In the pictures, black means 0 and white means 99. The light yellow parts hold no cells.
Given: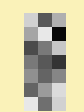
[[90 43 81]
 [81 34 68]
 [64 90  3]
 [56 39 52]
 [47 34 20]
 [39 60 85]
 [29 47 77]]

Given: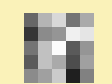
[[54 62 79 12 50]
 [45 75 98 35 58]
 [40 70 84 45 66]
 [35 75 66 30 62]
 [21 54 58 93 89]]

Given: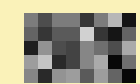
[[61 76 16 26 52 66  3 43]
 [52 16 57 61 35 61 39  3]
 [48 30 48 48 21 48 71  8]
 [39 21 35 35 81 21  8 39]
 [12 57 30 26 52 43 30 66]]

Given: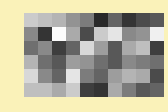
[[84 53 39 89 48 39 61 70 66 29]
 [79 74 70 57 48 16 39 20 29 34]
 [74 74 66 79 24 20 66 48 34 39]
 [70 43 34 61 57 43 34 53 48 43]
 [53 20 98 66 29 79 89 53 57 93]
 [43 53 24 39 84 61 34 66 74 24]]

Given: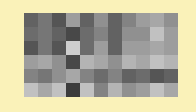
[[75 65 75 23 75 51 70 56 61 75 65]
 [61 65 56 28 70 65 56 70 65 75 70]
 [51 46 56 65 51 42 51 38 42 33 38]
 [42 46 38 28 42 51 38 56 56 75 61]
 [38 46 33 61 38 56 38 51 61 65 56]
 [33 46 33 80 42 61 38 61 61 65 61]]

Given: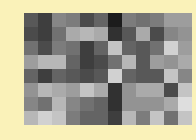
[[71 81 76 48 39 39 24 71 48 76 44 76]
 [61 71 71 39 24 29 44 71 34 61 57 66]
 [57 71 66 61 76 66 19 57 66 66 29 76]
 [52 44 71 52 44 39 19 57 57 57 66 86]
 [44 29 48 44 24 39 76 39 34 44 81 61]
 [39 24 39 34 29 34 81 39 34 34 76 52]
 [34 24 52 48 29 39 11 48 44 48 61 61]
 [29 24 44 66 71 66 19 34 66 29 52 57]]

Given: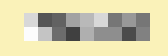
[[98 76 42 25 68 55 55 29 50]
 [84 33 38 63 72 84 46 59 46]]

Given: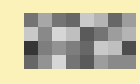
[[78 53 83 74 35 45 61 70]
 [45 65 45 40 78 70 40 61]
 [40 57 83 45 35 61 53 53]
 [21 49 57 49 40 78 74 30]]
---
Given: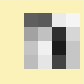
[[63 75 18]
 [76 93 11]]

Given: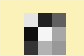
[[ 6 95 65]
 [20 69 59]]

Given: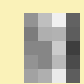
[[48 68 69]
 [52 52 79]]

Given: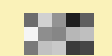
[[95 55 52]
 [47 75 78]]

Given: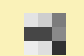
[[27 27 53]
 [92 86 19]]

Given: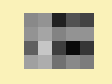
[[57 64 51]
 [37 77 24]]

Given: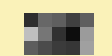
[[74 46 19]
 [36 29 23]]
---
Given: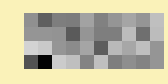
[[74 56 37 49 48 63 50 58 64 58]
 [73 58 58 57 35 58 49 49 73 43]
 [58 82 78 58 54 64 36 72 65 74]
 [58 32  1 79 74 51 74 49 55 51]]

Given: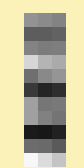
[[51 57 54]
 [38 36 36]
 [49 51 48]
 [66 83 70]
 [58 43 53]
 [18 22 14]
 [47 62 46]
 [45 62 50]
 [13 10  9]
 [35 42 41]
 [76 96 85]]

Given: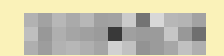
[[63 69 63 71 66 71 62 63 79 45 84 71 70]
 [43 74 59 68 64 62 60 22 62 60 60 77 59]
 [68 68 61 69 71 68 64 81 75 57 60 65 75]]

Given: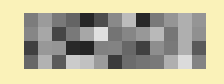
[[58 48 60 47 39 15 30 53 73 16 47 58 68]
 [56 52 65 27 47 65 87 45 52 59 72 46 68]
 [35 25 59 58 16 14 50 51 40 25 55 47 68]
 [51 40 69 35 79 75 60 23 42 45 47 68 85]]

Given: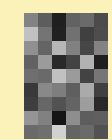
[[29 51 36 12 38 41]
 [30 75 45 13 44 25]
 [51 56 39 71 50 27]
 [12 38 60 16 26 69]
 [46 43 41 75 60 26]
 [25 22 53 49 37 66]
 [16 24 40 32 39 61]
 [37 58 50  8 55 36]
 [32 41 43 81 39 41]]

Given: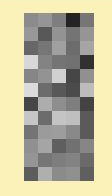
[[46 54 58 49 14]
 [58 59 34 57 45]
 [64 40 46 62 42]
 [19 84 51 45 44]
 [56 52 57 81 27]
 [73 85 42 34 29]
 [26 27 67 55 49]
 [35 77 42 76 74]
 [35 45 60 61 53]
 [52 56 64 37 44]
 [41 58 46 49 51]
 [37 36 68 54 56]]

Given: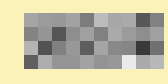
[[50 64 60 59 63 48 73 65 66 34]
 [62 51 58 33 55 62 50 66 60 55]
 [44 70 32 50 59 36 64 53 52 22]
 [71 37 67 58 58 63 57 59 91 66]]

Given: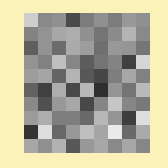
[[56 80 53 56 29 48 56 48 59]
 [53 51 57 65 67 56 45 54 70]
 [46 37 57 42 66 61 43 59 58]
 [83 57 50 74 52 36 45 51 25]
 [50 61 64 39 70 34 27 49 65]
 [72 38 25 67 28 71 18 58 45]
 [47 53 31 59 65 28 52 77 52]
 [86 60 67 49 49 41 71 58 24]
 [66 20 86 40 59 74 64 91 41]
 [52 65 56 69 34 59 65 53 65]]

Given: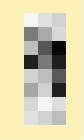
[[81 95 87]
 [84 48 66]
 [ 3 74 33]
 [12 12 47]
 [34 81 73]
 [12 64 81]
 [86 83 95]
 [73 87 81]]
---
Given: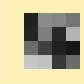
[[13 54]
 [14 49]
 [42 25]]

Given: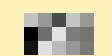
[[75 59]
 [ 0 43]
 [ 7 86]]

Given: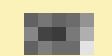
[[38 46]
 [52 26]
 [38 49]]

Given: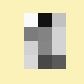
[[97  7]
 [48 51]
 [81 52]]

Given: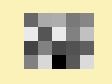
[[40 66]
 [91 33]
 [26 50]]

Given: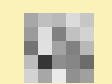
[[65 74]
 [60 86]
 [45 87]]

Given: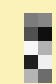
[[48 52]
 [31  6]
 [96 69]]

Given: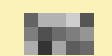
[[39 69]
 [49 31]
 [67 20]]
